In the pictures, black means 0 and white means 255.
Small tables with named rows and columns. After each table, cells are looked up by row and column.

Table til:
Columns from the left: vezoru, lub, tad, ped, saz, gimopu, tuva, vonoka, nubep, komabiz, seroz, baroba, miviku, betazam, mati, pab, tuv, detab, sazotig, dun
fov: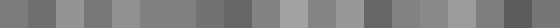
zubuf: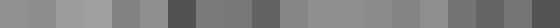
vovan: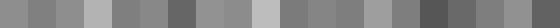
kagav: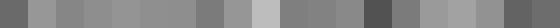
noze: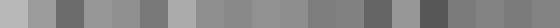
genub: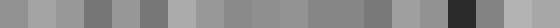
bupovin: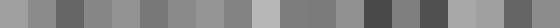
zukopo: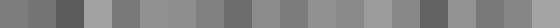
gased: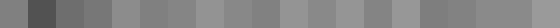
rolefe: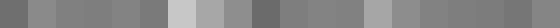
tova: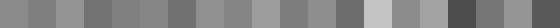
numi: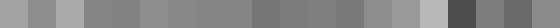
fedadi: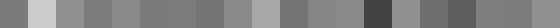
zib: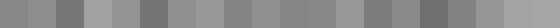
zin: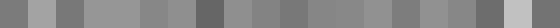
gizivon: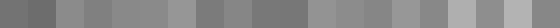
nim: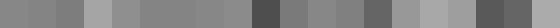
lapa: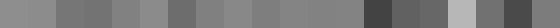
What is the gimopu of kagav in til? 143
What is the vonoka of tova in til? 144
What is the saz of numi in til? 129
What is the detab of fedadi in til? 127
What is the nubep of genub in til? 138
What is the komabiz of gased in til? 129
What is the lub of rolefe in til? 138
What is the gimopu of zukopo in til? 145
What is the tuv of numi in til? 77
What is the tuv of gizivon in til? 175
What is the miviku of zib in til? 152
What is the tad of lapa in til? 118
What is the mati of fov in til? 130
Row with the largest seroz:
fov

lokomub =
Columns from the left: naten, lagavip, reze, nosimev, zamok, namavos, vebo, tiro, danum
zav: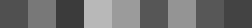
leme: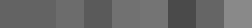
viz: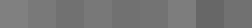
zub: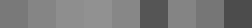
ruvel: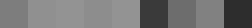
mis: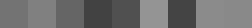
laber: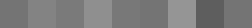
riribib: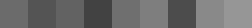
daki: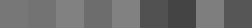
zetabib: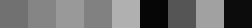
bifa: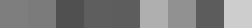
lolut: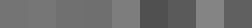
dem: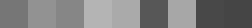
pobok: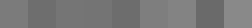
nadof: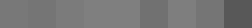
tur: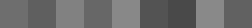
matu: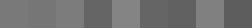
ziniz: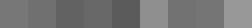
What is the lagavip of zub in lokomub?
133
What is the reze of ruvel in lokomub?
147
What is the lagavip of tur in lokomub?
95
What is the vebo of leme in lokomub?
74
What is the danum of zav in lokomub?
67
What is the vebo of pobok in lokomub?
131
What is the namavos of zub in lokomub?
85
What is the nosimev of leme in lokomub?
90
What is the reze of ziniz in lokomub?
98
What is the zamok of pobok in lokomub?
109
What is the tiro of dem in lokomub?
72
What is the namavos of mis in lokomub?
148
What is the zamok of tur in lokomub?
136
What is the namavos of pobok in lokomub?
126

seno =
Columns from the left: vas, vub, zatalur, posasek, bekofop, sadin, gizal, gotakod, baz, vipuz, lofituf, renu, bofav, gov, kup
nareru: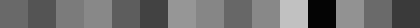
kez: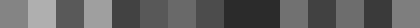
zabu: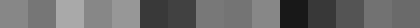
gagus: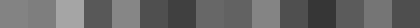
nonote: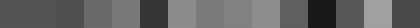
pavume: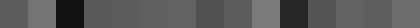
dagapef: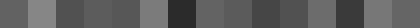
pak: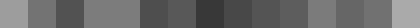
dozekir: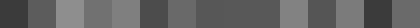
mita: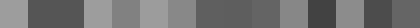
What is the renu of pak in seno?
123
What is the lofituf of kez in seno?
113
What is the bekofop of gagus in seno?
134
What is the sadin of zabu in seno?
57
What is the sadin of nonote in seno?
54
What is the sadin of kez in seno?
88
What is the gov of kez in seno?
58

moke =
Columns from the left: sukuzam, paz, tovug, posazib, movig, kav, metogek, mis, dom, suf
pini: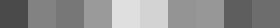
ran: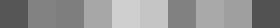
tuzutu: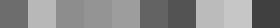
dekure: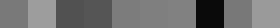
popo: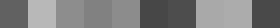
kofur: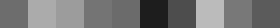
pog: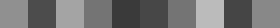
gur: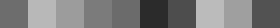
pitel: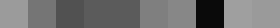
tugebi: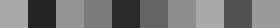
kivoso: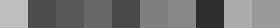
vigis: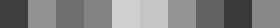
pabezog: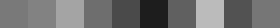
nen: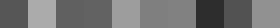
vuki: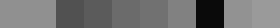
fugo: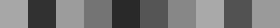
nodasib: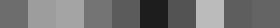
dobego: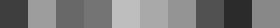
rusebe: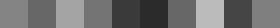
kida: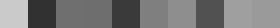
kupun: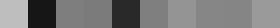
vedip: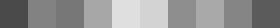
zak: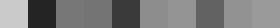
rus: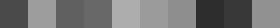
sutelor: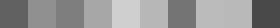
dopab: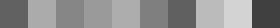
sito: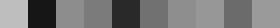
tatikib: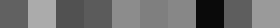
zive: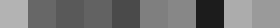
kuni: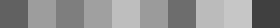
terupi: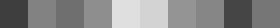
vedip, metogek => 142
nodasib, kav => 29
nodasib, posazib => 116
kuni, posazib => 160
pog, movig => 58
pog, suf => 136
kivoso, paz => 76
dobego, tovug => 104
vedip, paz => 130
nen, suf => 145
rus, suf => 145
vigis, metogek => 148
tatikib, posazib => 91
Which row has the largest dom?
dopab

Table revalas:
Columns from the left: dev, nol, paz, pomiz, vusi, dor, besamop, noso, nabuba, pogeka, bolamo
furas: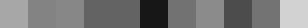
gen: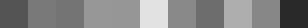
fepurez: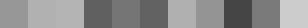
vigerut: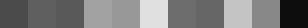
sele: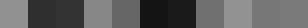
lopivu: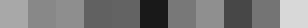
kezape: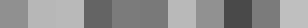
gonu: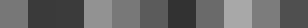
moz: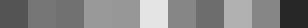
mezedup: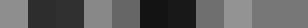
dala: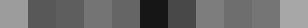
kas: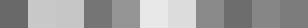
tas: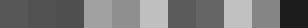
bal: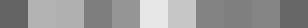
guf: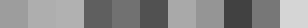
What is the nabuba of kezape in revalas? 73
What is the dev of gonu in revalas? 119
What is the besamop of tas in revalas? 91
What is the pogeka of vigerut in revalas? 136
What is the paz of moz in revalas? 113
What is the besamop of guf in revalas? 169
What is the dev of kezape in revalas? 144
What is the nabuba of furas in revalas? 76
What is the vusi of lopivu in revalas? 99
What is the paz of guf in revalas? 177
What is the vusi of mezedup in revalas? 102
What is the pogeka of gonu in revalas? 124
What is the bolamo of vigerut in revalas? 13
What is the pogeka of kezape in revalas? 123
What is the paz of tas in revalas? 79
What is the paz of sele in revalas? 51
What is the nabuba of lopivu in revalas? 71
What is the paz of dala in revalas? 94
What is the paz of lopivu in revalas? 142
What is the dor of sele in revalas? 20
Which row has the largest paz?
kas

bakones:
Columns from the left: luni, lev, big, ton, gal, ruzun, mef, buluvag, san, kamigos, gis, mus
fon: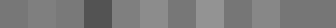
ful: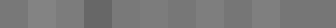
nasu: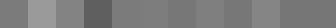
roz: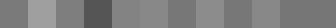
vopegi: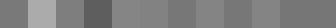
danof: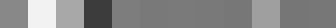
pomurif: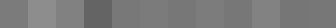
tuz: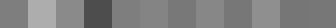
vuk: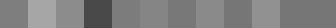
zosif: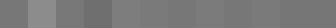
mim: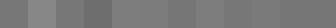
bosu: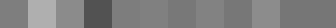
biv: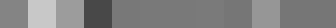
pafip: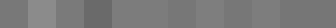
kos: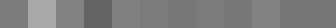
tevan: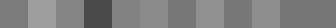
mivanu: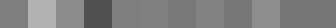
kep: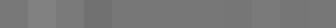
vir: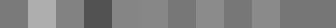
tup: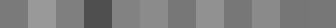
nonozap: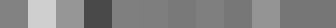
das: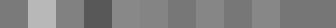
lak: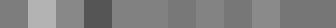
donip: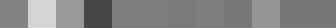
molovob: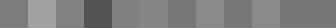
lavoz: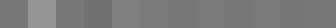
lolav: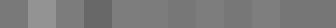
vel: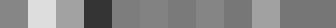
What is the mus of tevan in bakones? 118
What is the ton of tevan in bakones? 74
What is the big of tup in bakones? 127
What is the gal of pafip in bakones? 124
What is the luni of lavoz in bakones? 119
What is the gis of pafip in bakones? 118
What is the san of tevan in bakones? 119
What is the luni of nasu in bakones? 123
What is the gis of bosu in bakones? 118
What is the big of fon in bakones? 121

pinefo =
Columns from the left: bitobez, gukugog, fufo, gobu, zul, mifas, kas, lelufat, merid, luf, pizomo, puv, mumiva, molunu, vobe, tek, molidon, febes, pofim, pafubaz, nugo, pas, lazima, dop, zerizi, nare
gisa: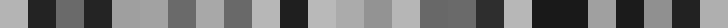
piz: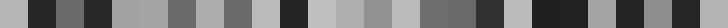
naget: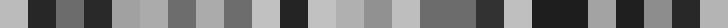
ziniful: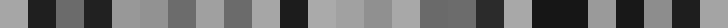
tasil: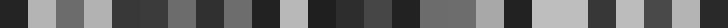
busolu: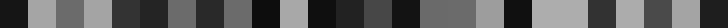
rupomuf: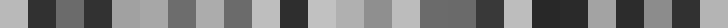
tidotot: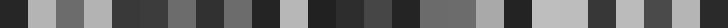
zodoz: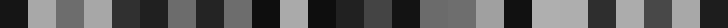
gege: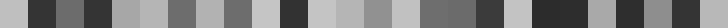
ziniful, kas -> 108
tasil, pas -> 55
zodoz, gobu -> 167
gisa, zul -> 159
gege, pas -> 169
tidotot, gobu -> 179
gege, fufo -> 108
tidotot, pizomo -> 183
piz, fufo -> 106
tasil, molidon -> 109
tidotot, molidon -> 108
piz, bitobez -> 183
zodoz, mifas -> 32
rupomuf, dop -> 140

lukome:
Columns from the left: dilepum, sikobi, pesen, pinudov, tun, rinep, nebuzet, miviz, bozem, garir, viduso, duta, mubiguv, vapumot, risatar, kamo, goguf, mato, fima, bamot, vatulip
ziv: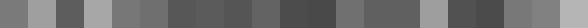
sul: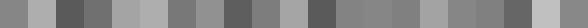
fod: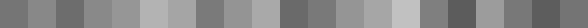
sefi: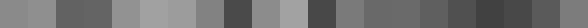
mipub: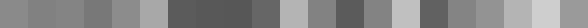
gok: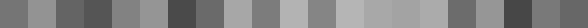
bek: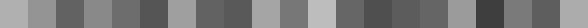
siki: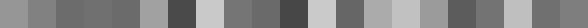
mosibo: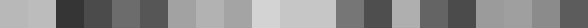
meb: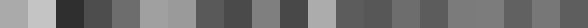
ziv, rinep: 111
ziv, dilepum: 122
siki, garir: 106
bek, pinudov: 137
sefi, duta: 72
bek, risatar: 92
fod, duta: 121
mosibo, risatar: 175
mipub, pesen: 132
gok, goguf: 108
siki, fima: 191
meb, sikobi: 196
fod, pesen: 109
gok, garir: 124
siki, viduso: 71
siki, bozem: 117
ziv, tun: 119
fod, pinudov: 137
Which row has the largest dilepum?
mosibo

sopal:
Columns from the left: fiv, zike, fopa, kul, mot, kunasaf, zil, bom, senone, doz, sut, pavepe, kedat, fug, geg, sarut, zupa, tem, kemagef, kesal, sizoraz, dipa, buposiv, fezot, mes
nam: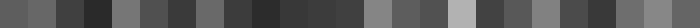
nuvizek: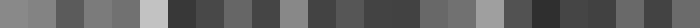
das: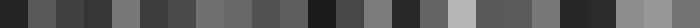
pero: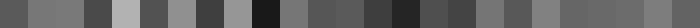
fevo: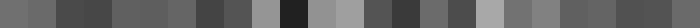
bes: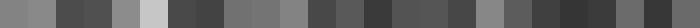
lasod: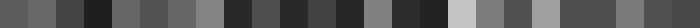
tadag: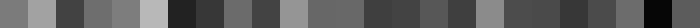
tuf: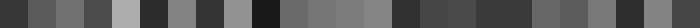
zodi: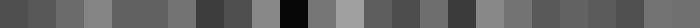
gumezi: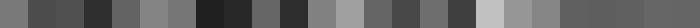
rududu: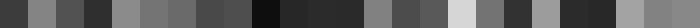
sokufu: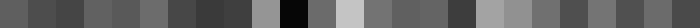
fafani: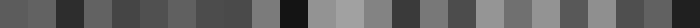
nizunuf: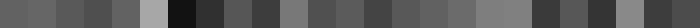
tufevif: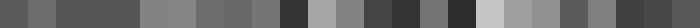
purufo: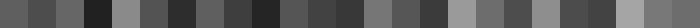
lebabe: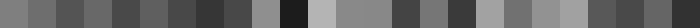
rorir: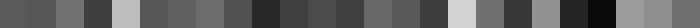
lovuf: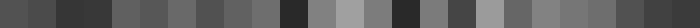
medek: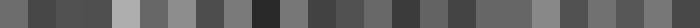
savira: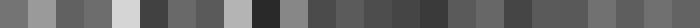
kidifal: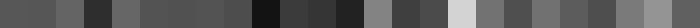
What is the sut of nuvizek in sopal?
136
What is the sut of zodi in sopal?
6
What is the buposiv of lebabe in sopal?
73
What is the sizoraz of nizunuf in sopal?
87
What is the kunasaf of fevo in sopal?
94
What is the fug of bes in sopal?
58
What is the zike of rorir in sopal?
85
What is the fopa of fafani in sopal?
45

